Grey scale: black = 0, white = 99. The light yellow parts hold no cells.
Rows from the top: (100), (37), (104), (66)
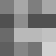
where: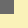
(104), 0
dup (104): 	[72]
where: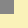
(66), 1
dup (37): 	[31]

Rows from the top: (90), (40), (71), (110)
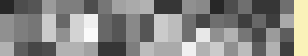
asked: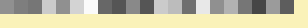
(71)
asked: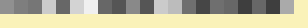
(40)
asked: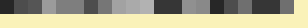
(90)
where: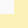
(71), 6
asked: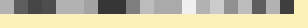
(110)

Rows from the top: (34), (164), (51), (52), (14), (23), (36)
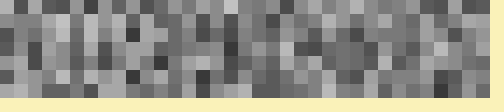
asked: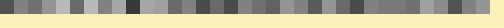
(51)
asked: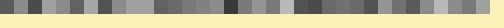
(52)
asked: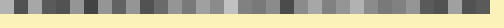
(34)
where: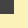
(34), 6

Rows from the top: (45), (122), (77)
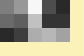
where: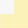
(45), 2
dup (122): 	[20]

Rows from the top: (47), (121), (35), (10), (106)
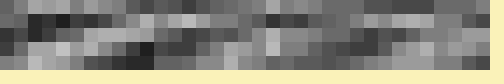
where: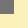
(47), 17
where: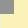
(10), 33

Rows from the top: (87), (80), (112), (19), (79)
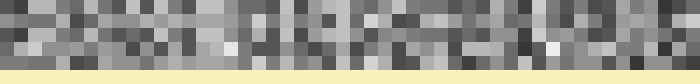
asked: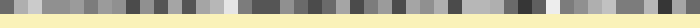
(19)
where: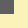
(19), 38
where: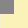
(112), 27
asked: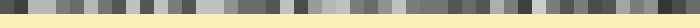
(87)
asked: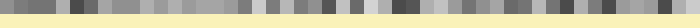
(80)

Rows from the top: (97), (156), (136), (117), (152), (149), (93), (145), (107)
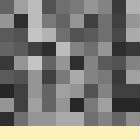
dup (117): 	[18]
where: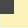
(136), 8
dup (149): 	[47]
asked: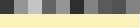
(152)
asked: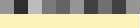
(156)
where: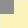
(107), 9

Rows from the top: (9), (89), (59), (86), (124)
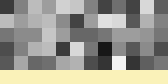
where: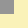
(59), 10
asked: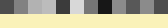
(86)

